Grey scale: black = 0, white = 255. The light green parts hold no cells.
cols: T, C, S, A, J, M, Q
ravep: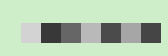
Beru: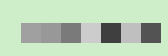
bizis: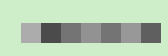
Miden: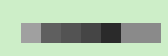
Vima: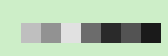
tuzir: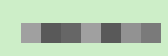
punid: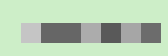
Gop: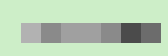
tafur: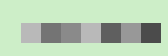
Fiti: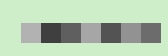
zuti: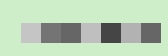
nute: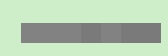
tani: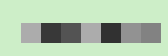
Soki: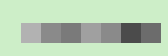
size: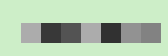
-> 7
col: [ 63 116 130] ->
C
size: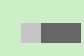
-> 3
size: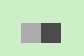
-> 2
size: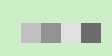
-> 4

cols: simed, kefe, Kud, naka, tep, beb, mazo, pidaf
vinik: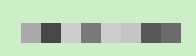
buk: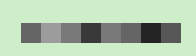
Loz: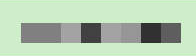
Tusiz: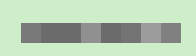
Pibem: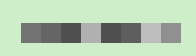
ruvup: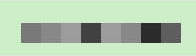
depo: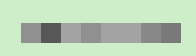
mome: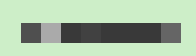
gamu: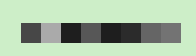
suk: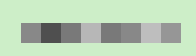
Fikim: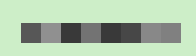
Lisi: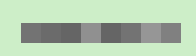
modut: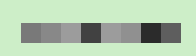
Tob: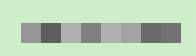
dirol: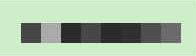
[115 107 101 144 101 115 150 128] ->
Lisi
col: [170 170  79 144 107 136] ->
kefe
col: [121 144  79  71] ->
simed
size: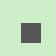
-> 1
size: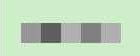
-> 5
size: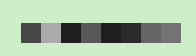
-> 8

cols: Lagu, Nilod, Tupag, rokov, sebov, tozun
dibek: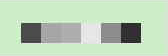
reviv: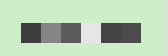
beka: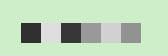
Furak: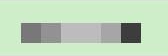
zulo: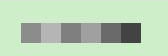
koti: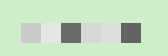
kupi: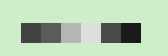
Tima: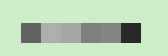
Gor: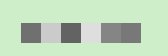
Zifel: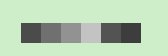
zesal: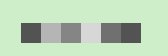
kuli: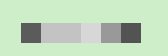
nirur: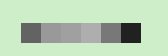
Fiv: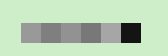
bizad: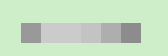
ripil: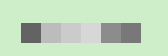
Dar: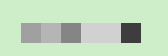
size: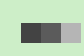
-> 3
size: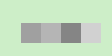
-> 4
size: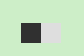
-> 2
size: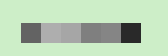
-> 6
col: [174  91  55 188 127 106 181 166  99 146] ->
Tupag
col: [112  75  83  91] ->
Lagu
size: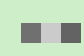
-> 3

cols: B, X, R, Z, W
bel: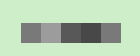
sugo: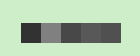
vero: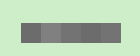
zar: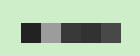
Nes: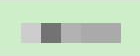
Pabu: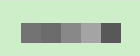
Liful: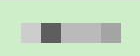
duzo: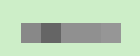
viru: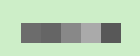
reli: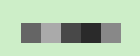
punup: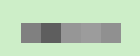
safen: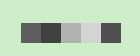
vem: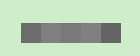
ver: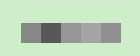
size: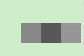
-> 3
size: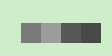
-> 4
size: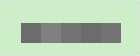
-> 5

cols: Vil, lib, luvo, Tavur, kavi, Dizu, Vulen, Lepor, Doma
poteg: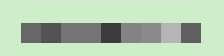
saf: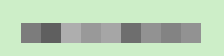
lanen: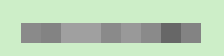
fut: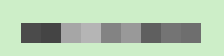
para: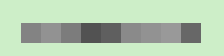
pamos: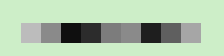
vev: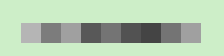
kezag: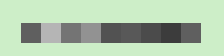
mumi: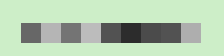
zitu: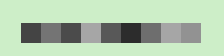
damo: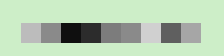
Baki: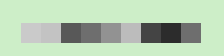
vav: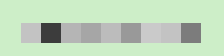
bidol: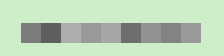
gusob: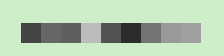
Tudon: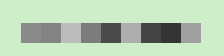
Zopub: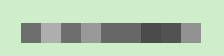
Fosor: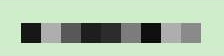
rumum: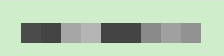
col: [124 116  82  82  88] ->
kavi
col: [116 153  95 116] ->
Lepor
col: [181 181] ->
lib

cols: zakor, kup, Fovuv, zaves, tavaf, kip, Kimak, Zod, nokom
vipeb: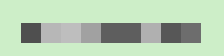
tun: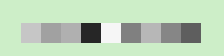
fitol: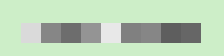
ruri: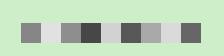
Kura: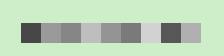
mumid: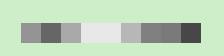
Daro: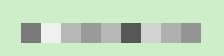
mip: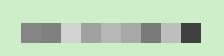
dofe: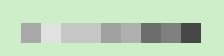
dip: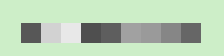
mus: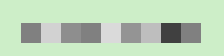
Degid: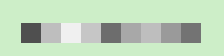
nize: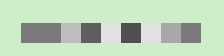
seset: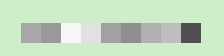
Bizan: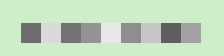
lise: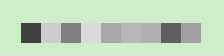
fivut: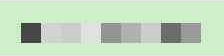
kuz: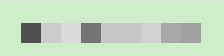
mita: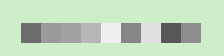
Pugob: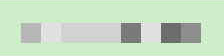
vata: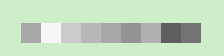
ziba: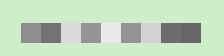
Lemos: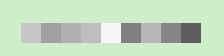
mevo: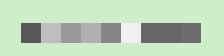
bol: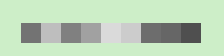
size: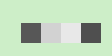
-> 4
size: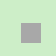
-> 1
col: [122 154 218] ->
kup

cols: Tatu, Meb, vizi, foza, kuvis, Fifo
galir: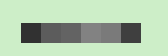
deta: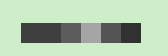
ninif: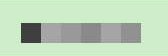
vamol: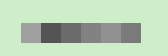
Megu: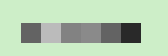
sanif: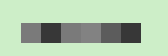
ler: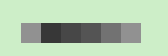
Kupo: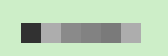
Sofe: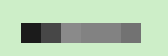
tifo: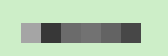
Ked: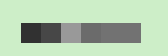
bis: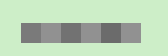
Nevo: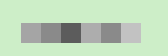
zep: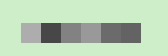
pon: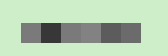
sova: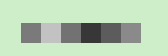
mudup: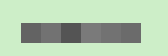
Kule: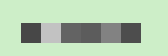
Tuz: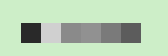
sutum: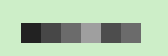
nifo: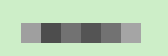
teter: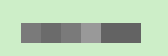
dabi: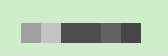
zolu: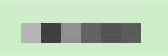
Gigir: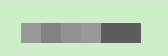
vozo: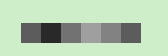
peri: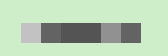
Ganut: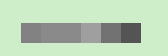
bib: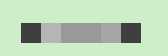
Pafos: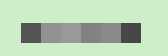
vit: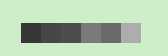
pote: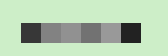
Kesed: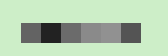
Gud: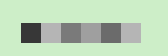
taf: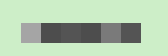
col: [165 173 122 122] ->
Tatu
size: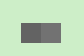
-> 2

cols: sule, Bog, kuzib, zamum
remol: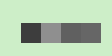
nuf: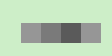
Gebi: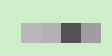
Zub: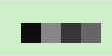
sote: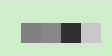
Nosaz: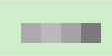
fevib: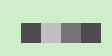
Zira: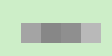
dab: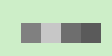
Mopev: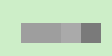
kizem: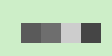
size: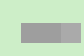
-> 3
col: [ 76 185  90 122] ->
zamum

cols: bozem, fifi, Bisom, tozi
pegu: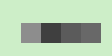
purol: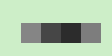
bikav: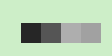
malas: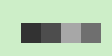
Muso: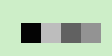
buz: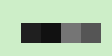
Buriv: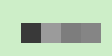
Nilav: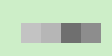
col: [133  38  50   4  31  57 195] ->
bozem
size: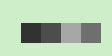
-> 4
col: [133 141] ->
tozi
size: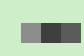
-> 3

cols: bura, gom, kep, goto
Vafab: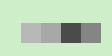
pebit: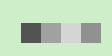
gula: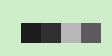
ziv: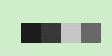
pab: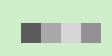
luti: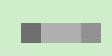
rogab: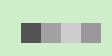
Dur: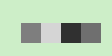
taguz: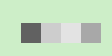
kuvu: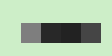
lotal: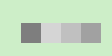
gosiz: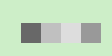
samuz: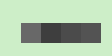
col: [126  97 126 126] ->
bura
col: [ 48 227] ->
kep
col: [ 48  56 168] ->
gom
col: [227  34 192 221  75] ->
kep
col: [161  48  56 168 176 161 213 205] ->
gom

